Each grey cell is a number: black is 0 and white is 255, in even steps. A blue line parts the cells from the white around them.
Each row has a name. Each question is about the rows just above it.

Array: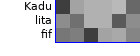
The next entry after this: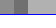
[90]
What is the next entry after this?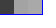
[133]
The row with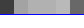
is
Kadu
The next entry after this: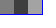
[169]
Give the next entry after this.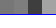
[169]

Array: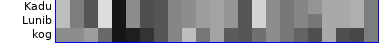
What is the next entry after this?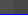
[125]
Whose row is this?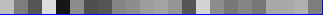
Lunib

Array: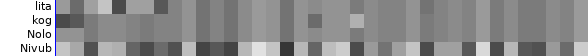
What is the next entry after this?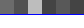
[183]
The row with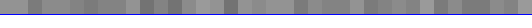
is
Nolo
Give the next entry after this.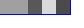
[183]
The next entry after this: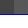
[68]
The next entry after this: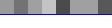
[217]

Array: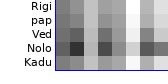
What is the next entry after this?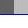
[112]
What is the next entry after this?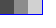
[89]

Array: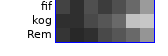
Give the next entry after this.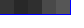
[105]
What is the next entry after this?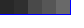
[149]
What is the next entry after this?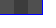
[105]
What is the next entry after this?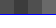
[155]
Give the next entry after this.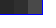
[86]

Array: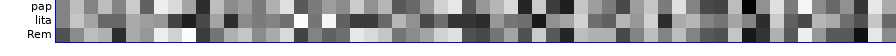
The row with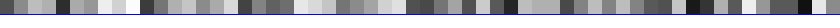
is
Rem
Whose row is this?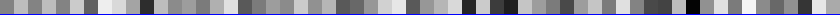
pap
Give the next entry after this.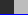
[139]
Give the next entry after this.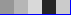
[60]

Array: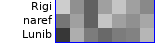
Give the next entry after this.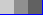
[160]
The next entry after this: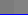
[182]
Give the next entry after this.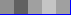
[137]
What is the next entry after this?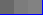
[182]
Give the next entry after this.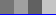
[160]
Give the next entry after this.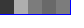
[130]
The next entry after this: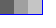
[160]

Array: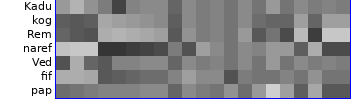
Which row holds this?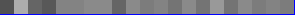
Ved
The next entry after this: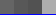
[179]
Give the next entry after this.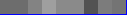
[116]
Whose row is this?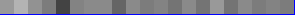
Kadu
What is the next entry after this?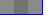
[131]
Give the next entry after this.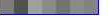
[153]

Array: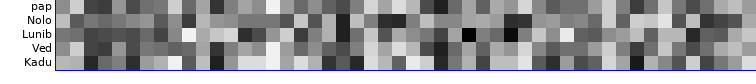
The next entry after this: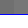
[206]
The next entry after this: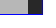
[97]

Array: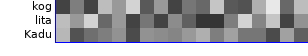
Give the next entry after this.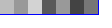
[104]
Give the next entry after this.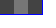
[140]
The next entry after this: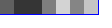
[67]
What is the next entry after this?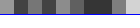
[133]

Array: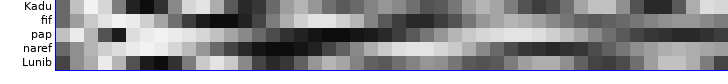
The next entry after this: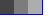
[207]
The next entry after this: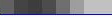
[173]
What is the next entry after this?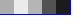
[13]
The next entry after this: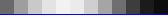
[13]

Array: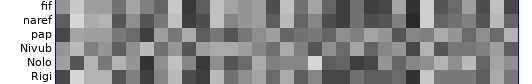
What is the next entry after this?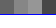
[178]
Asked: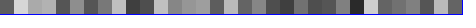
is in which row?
naref
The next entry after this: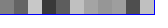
[113]
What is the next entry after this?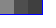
[113]
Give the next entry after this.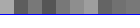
[100]
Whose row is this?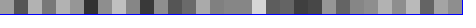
Nolo
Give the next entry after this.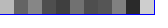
[100]

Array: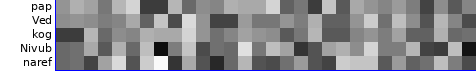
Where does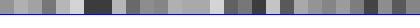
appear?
pap
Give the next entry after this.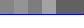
[176]

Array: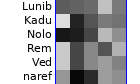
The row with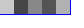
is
Rem
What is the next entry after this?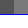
[114]
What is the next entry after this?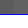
[106]

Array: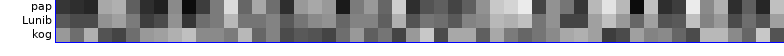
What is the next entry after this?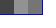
[54]
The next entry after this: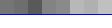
[117]
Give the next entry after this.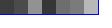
[117]
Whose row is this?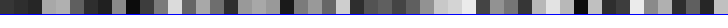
pap

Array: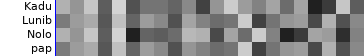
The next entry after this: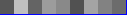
[116]
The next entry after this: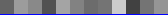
[156]
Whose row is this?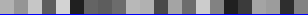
Nolo
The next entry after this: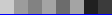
[198]

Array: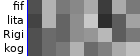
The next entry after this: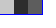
[162]
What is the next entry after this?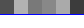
[170]
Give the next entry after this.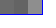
[150]
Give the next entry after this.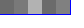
[170]
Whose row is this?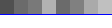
kog

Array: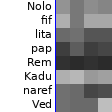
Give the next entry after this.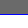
[190]
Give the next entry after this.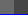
[77]
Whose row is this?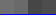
naref
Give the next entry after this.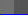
[85]
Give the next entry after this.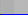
[153]
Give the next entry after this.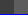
[62]

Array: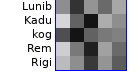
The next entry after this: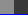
[148]
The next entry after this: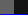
[173]
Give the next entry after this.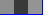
[92]

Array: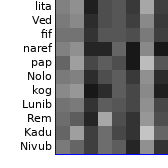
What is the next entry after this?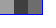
[71]
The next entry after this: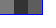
[86]
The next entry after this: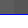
[71]
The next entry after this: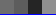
[51]

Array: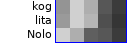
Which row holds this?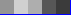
kog
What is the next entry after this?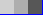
[59]
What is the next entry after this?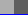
[87]
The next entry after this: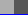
[59]

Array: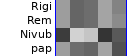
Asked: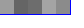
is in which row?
Rem
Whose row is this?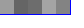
Rigi

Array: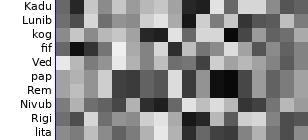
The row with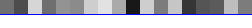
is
Lunib
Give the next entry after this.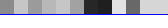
[139]
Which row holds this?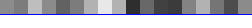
lita
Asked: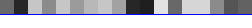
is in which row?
Kadu
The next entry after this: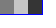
[85]
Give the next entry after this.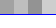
[65]
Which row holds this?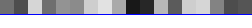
Rigi

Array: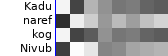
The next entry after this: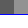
[118]
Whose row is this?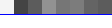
kog

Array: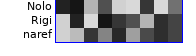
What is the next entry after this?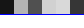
[217]
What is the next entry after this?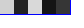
[80]
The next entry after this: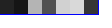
[217]
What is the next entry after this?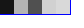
[54]

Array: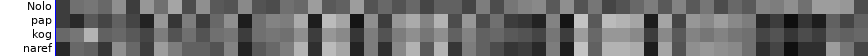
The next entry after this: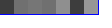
[137]
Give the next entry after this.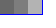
[47]
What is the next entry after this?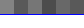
[131]
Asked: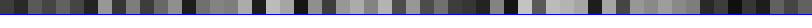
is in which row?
pap
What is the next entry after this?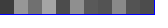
[112]

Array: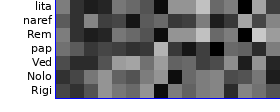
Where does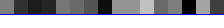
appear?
lita
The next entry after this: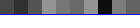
[125]
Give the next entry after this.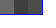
[141]
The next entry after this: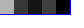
[105]

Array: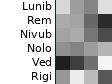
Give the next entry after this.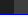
[111]
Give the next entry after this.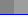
[179]
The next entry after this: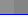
[157]
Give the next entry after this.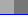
[75]
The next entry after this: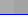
[104]

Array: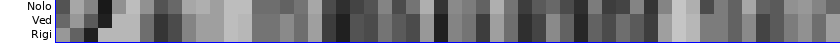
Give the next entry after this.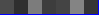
[132]
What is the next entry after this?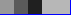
[110]
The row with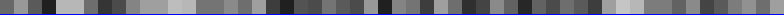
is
Ved

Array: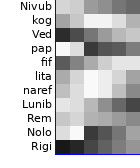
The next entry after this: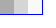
[237]
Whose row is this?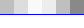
naref
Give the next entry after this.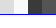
[118]
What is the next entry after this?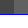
[125]
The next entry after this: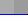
[137]
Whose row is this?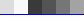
Nolo

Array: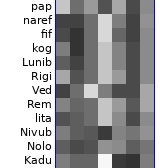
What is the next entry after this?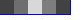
[146]
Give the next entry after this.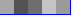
[74]
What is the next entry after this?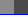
[139]
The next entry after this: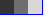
[102]
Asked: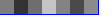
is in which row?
kog
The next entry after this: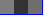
[197]

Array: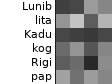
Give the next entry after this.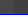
[57]
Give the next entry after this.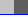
[180]

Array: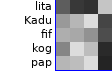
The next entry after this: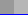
[220]
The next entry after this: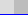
[42]
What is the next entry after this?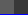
[49]
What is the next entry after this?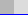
[69]
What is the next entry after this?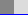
[189]

